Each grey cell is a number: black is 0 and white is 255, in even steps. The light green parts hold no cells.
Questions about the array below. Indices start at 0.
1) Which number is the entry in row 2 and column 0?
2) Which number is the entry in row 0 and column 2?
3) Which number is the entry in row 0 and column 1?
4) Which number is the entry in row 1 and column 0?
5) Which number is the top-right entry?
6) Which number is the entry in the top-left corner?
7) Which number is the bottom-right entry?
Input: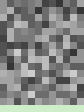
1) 176
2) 122
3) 95
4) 148
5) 163
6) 148
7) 176

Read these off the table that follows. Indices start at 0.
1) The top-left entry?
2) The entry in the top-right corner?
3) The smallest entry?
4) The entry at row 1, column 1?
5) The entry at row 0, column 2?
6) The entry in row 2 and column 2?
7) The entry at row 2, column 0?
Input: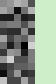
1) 139
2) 81
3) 0
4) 139
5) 179
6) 111
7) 29

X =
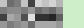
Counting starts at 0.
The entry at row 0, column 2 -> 124
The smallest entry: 38
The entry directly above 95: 139
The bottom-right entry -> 152
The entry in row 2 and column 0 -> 65
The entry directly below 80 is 152
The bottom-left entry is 152
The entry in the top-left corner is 195
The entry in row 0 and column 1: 108
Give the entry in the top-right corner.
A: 182
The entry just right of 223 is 50

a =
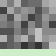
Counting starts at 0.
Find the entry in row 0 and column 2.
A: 178
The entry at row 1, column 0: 66
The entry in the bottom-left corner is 82
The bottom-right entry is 194
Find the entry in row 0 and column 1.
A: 125
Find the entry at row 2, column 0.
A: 138
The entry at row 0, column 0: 166
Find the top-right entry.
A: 178
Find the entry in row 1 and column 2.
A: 125
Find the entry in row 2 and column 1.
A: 82

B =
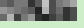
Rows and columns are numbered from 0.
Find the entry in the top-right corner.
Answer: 165
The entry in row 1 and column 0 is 150
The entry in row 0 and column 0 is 106
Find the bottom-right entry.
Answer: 77
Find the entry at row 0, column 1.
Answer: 90
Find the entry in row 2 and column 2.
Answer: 63
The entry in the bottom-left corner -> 106
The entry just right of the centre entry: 179

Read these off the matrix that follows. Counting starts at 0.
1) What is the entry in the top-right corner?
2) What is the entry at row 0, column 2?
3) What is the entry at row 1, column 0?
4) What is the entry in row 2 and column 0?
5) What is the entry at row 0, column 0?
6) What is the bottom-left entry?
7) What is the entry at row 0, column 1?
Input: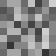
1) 207
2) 166
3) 83
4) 107
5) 122
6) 107
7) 166

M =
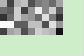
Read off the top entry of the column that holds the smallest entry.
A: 163
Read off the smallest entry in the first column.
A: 50
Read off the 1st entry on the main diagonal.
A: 179
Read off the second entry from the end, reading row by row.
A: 179
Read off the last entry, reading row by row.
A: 20
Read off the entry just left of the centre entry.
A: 163
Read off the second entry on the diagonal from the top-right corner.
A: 207
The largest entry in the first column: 249
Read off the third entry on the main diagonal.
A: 207
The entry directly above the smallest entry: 150
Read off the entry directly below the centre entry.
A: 192

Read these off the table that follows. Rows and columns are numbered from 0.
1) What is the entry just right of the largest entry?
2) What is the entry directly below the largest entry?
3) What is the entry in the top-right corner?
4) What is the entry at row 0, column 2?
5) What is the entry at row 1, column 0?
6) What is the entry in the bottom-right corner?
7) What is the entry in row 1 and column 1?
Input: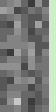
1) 103
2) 131
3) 87
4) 144
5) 160
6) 117
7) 144
